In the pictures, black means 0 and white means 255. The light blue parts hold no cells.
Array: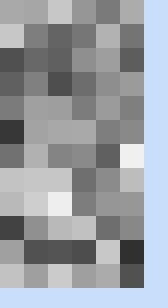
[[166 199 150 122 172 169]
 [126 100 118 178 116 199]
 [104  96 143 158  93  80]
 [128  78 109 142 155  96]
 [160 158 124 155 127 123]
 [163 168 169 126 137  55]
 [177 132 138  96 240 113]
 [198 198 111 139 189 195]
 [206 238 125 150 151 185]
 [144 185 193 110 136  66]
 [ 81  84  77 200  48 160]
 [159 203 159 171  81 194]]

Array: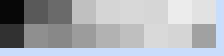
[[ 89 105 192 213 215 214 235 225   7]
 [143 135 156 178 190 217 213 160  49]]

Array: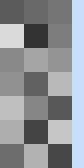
[[105 117  91]
 [ 51 125 218]
 [165 148 137]
 [ 97 185 145]
 [134  88 191]
 [ 68 198 174]
 [178  71 109]]

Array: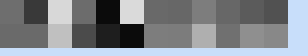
[[ 57 216 108  11 218 105 103 125 103  91  81 110]
 [106 192  75  30  11 125 124 175 112 143 136 106]]

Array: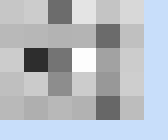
[[204 108 228 196 216 198]
 [183 179 180 107 192 185]
 [ 45 116 253 162 204 204]
 [203 141 204 152 206 191]
 [175 184 178 103 189 185]]

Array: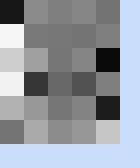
[[139 127 134 115  23]
 [121 119 116 127 246]
 [160 118 133  10 206]
 [ 54 104  82 127 242]
 [152 118 131  28 177]
 [170 140 150 198 116]]

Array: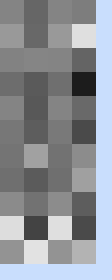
[[102 132 125 131]
 [104 152 223 153]
 [133 131 100 130]
 [ 89 111  28 109]
 [ 88 131 105 131]
 [ 93 121  73 120]
 [161 114 141 115]
 [ 92 110 160 110]
 [114 140  93 139]
 [ 67 223  74 220]
 [225 147 178 148]]

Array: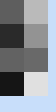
[[186  94]
 [147  42]
 [105  98]
 [224  21]]

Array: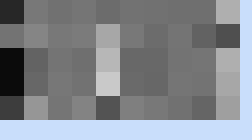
[[120 113 117 108 114 113 111 111 175  39]
 [133 120 123 167 120 108 116  98  79 115]
 [ 99 116 111 183 104 104 115 117 175  11]
 [103 119 114 201 106 103 117 115 167  11]
 [150 117 131  83 127 120 113 101 159  61]]
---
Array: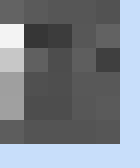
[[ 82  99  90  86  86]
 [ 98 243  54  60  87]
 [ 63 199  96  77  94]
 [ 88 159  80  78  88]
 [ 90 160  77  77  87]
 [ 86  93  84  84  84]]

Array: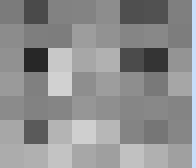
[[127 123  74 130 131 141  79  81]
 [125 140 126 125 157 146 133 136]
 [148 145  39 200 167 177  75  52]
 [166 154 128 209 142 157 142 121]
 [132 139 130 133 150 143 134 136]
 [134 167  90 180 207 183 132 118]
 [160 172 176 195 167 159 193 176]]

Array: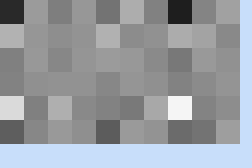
[[161  41 155 126 151 115 173 129  30 132]
 [137 178 150 142 147 177 140 145 172 163]
 [145 128 152 135 149 155 152 138 120 153]
 [148 130 144 146 146 135 149 144 130 139]
 [141 218 128 175 137 130 121 168 245 131]
 [158  94 135 153 143  92 154 147 107 115]]

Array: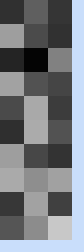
[[ 53  48  95]
 [ 49 158  75]
 [129  36   4]
 [ 69 162  82]
 [ 60  74 169]
 [ 82  47 171]
 [ 51 158  71]
 [161 170 142]
 [ 64  55 162]
 [200  85 140]]

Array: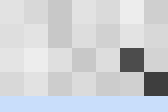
[[207 226 216 200 226 218 237]
 [216 222 227 200 221 209 227]
 [211 228 237 223 200 221  76]
 [ 62 216 226 205 219 204 208]]

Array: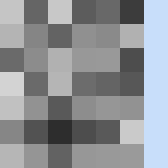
[[ 60 197 101 200  92 104]
 [177 180 133  99 144 138]
 [ 77 106 140 177 152 153]
 [ 87 211 106 181 108 100]
 [146 193 146  89 141 150]
 [202 134  82  45  77  89]
 [154 182 149  98 151 153]]

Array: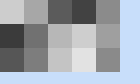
[[139 205 167  91  66]
 [159  59 113 183 206]
 [138  86 125 196 226]]

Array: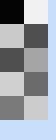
[[241   4]
 [ 79 202]
 [165  79]
 [107 208]
 [204 122]]
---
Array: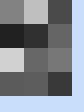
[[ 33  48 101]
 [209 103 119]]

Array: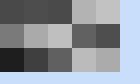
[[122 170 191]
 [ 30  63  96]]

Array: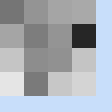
[[165 125 148]
 [197 141 145]]

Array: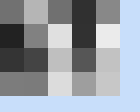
[[ 34 129 224]
 [ 52  68 191]]

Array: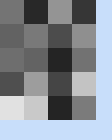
[[ 98 121  76]
 [110  99  36]]

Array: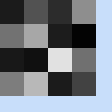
[[114 167  28]
 [ 24  16 225]]
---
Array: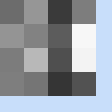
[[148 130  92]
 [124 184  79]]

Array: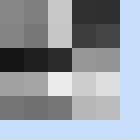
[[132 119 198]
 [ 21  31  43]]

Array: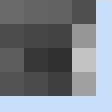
[[76 70 67]
 [93 55 48]]

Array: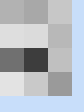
[[222 219 184]
 [112  61 192]]

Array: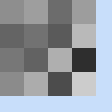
[[100 114  90]
 [119  98 175]]

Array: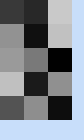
[[146  16 193]
 [154 121   1]]

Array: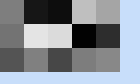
[[115 228 219]
 [ 84 128  71]]
